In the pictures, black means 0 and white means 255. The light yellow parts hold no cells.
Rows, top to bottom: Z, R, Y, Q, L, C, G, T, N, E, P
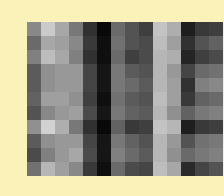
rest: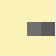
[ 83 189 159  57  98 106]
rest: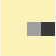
[ 98 106]
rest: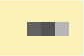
[152  83 113 120]
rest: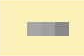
[ 57  15 113  83  75 189 159  49  83  98]
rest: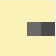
[ 69 189 167  42  69  83]

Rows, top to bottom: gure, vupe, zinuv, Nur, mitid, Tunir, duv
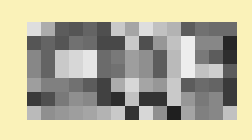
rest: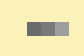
[143  92 186 237 121  92  45]
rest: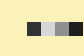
[165 128 135 193]
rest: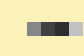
[ 51  51 201 151 121 135  58]

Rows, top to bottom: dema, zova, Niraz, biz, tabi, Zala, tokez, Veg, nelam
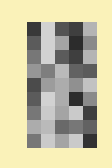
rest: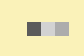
[ 44 138]
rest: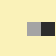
[138]
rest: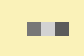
[ 63 180]
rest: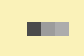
[144 194]
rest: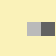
[91]

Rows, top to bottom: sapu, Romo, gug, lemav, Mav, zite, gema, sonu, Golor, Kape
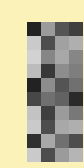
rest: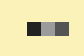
[63]
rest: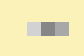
[134]
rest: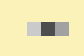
[175]

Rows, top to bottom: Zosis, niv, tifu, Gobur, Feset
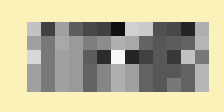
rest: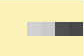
[ 37 175]
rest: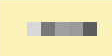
[ 44 246  37  65  87  57 194 120]
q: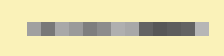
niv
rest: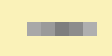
[168  99  87  93  99 182]
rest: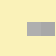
[ 99  87  93  99 182]
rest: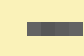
[182]

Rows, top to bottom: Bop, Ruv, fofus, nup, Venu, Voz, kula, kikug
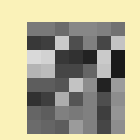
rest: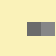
[135 128 113]
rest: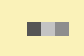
[ 34 155]
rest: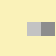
[ 34 155]
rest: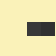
[ 34 202  26]
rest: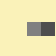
[141]

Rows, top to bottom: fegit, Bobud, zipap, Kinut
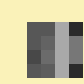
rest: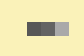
[119]
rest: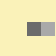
[119]
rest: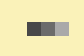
[119]
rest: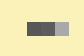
[42]

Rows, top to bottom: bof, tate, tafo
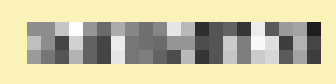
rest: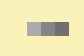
[134 230 185  46  84  98  53 236  90 155 163  30]
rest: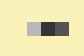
[197 126 203 215  90 163  61]
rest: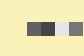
[126  98  77 185  53  84 197 126 203 215  90 163  61]

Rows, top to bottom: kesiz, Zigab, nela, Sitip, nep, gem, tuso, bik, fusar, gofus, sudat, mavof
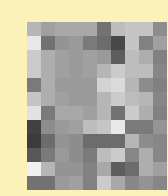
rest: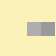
[154 154 211 219 182 141 129]
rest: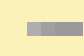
[182 203 189 182 135]

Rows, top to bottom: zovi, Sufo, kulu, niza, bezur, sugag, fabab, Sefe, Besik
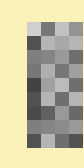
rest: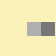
[160]
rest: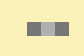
[160]
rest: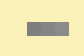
[153]
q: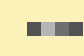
Besik

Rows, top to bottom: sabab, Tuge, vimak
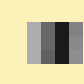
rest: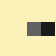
[142]
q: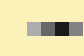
sabab
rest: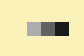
[142]
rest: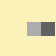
[ 26 142]
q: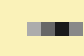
Tuge
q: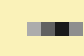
vimak

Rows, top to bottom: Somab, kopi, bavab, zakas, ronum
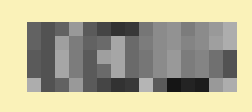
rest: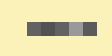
[ 69  50  56 118 139 146 124 139 153 173]
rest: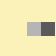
[ 21  35  28 153 173]
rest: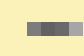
[106 124 139 146 132 139 159 173]
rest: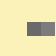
[139 146 132 139 159 173]
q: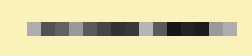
ronum
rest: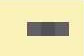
[153  90  69  50  56 118 139 146 124 139 153 173]
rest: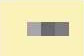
[139 146 132 139 159 173]

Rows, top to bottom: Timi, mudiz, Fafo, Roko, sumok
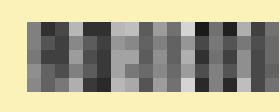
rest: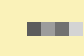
[ 26 113  33 175  64 113]
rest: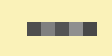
[98]

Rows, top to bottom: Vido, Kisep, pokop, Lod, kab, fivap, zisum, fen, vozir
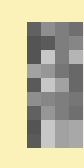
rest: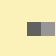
[126 111]
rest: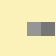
[104]
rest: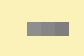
[118]
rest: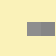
[126 118]
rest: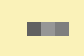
[111]
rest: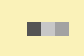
[168]

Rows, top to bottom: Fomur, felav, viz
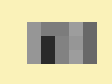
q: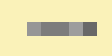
Fomur
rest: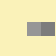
[124 157 104]
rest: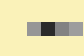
[104]
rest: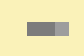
[104]
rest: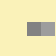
[104]

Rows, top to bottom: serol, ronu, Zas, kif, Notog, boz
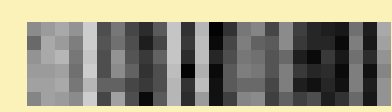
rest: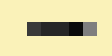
[ 24 161]
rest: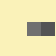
[105  30  10  57  24 112  44 147]
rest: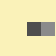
[ 98  50  78 189   3 175  10  90 126 119  84 126  57  38  44  10 126  17
 133]
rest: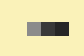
[ 38  10 126  24 161]
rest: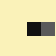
[105 105  70 126  30  17  38  17 126  30 147]

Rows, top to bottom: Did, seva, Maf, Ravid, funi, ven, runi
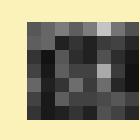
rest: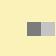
[116  81]
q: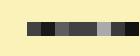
Ravid
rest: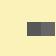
[124  94 124 196 116  81]

